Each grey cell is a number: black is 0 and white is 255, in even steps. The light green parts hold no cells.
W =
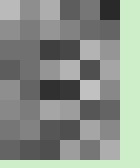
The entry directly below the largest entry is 86
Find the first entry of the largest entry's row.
142
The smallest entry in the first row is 41
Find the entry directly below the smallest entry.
100
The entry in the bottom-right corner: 173
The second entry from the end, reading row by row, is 118
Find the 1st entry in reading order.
186
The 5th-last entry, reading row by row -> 86
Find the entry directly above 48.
149

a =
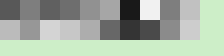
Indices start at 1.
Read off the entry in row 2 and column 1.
187
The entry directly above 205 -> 193
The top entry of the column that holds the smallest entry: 25
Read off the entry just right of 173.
103
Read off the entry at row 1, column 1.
88

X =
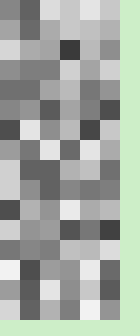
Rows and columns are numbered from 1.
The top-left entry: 134
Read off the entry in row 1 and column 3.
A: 220
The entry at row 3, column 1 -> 214
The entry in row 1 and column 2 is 98
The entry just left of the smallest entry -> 164
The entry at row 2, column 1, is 164
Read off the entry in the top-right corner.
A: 200
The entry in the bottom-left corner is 214
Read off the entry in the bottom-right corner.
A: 148
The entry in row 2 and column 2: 106
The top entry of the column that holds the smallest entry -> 200
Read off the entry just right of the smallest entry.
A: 186
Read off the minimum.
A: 58

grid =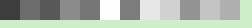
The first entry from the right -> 176
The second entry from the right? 196
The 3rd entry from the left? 88
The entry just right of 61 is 109
